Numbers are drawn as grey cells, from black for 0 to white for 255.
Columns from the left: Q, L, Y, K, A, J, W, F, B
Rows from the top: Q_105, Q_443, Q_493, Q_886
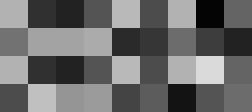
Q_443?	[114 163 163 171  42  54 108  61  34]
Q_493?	[178  48  34  84 185  76 178 218 100]
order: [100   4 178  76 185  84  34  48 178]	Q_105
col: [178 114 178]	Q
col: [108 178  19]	W
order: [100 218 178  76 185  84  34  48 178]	Q_493

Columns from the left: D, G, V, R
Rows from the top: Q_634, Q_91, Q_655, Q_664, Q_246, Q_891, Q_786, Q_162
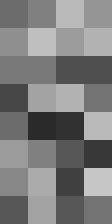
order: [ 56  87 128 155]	Q_891
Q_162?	[ 87 163  87 115]
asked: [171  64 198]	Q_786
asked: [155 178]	Q_91

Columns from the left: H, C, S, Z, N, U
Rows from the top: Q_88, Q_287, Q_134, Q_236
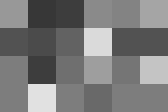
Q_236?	[125 225 125 105 125 125]
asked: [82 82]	Q_287
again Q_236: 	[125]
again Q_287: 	[82]
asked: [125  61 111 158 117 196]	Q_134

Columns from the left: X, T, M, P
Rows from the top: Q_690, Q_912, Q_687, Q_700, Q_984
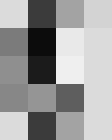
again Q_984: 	[219]
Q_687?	[143  27 239 219]
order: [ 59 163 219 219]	Q_984
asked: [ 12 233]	Q_912

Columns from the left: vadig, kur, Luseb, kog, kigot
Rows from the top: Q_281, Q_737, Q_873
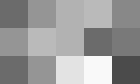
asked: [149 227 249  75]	Q_873
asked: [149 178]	Q_281
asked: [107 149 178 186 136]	Q_281
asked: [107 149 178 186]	Q_281

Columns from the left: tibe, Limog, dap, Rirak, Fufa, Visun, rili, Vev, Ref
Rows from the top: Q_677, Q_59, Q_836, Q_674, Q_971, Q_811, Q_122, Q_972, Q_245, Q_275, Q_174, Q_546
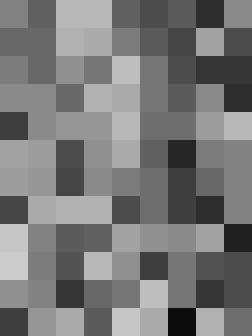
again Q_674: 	[138]
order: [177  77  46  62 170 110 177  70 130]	Q_972
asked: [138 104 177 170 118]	Q_674
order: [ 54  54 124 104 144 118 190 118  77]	Q_836

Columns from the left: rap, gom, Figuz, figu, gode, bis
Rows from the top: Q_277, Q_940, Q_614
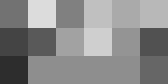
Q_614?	[ 45 142 142 142 142 102]
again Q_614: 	[142]
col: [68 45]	rap
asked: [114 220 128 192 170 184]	Q_277
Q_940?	[ 68  89 162 207 148  81]

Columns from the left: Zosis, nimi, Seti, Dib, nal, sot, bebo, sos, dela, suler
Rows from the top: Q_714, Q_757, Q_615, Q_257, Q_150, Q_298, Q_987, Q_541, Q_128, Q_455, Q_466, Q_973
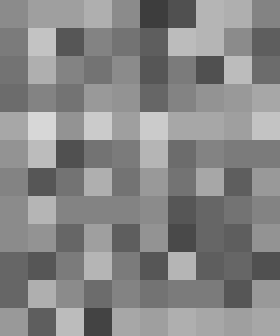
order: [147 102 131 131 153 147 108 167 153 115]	Q_257
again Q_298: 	[123]

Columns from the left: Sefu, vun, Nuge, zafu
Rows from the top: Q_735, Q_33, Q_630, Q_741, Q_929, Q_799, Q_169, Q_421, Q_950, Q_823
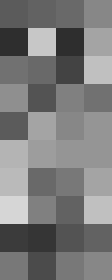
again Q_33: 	[46]
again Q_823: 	[120]
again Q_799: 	[149]
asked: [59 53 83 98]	Q_950
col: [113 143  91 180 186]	Sefu

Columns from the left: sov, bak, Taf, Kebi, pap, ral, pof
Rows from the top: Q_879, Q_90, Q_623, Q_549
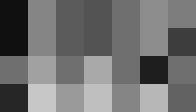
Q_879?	[ 16 133  91  83 111 141 125]
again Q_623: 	[111]
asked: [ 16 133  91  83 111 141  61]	Q_90

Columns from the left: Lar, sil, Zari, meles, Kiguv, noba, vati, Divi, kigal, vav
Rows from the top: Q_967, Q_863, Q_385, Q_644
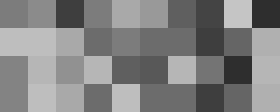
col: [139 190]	sil
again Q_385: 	[182]
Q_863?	[190 190 169 108 124 108 108  62 101 176]
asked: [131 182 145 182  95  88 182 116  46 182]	Q_385
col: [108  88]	noba
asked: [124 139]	Q_967
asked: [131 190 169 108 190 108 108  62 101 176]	Q_644

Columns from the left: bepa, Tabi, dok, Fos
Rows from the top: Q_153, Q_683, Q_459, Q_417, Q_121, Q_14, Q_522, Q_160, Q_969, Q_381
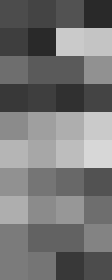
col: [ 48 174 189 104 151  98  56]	dok
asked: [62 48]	Q_417
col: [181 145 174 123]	bepa

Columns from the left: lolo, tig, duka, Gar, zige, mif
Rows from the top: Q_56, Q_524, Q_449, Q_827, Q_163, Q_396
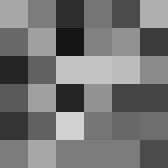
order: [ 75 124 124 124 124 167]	Q_396
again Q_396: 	[124]
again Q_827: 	[68]
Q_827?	[ 90 160  37 146  68  68]

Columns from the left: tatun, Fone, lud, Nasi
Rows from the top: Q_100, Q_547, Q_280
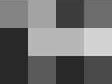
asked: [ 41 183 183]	Q_547
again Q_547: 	[183]
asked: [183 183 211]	Q_547
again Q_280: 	[41]
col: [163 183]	Fone
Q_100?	[131 163  60 108]

